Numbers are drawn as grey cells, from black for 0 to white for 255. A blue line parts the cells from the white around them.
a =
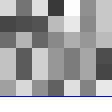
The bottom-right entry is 231
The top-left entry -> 216
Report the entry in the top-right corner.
200
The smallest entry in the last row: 97
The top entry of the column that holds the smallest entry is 57
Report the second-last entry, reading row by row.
131
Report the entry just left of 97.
144
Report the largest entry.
253
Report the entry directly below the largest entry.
231
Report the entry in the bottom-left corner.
159
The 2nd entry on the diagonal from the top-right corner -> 137
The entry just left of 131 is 223
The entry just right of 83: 187

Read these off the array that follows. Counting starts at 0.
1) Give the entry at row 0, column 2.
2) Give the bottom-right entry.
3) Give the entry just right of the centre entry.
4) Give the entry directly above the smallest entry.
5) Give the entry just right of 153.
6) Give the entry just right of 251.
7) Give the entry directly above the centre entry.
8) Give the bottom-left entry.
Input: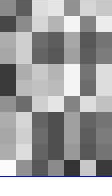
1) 221
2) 58
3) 244
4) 153
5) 87
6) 145
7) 180
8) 251

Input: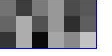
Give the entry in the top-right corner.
87
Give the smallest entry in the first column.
52
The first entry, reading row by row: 115
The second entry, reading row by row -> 60
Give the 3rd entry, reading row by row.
122

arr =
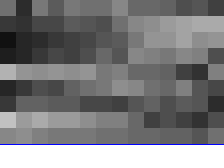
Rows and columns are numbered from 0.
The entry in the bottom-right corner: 112
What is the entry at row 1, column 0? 56
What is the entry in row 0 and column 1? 44
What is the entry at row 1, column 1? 50
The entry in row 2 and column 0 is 17
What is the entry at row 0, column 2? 120
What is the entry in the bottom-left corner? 135
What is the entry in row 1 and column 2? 71
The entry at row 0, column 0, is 112
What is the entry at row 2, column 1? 38
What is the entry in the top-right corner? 64
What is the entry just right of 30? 38

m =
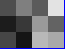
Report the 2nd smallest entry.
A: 28
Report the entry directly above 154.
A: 91
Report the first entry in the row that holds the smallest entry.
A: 70
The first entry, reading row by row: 78

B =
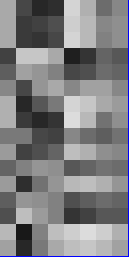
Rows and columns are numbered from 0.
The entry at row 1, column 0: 169
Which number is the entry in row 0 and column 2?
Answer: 39
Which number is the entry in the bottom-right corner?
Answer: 161
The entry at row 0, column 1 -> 71
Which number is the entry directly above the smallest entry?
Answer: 190
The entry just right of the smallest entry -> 129
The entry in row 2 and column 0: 169
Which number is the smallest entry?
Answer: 24
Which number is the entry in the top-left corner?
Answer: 169
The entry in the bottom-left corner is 161
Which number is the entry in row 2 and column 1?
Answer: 58
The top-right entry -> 135
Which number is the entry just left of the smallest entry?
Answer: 184
